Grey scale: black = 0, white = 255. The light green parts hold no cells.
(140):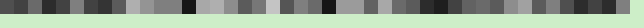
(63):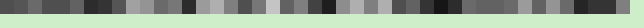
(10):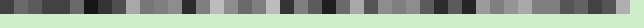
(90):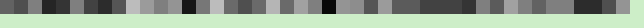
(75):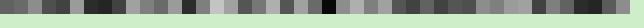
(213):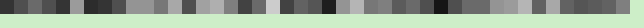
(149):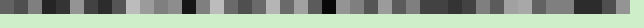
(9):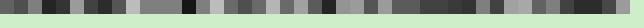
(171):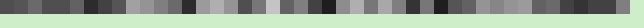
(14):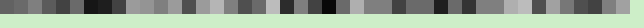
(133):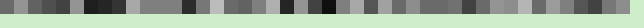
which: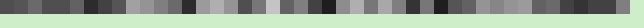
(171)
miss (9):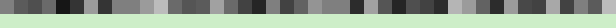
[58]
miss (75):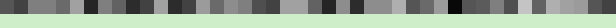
[119]
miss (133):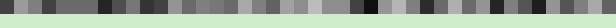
[113]
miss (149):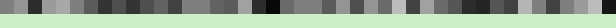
[141]
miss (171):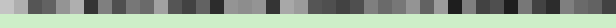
[134]
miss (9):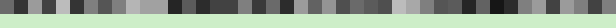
[72]

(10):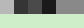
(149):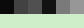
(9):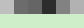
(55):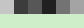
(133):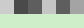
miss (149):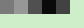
[18]
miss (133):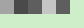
[204]

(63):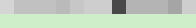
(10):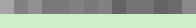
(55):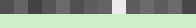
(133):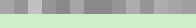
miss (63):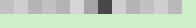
[199]
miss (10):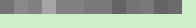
[144]
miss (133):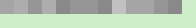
[158]

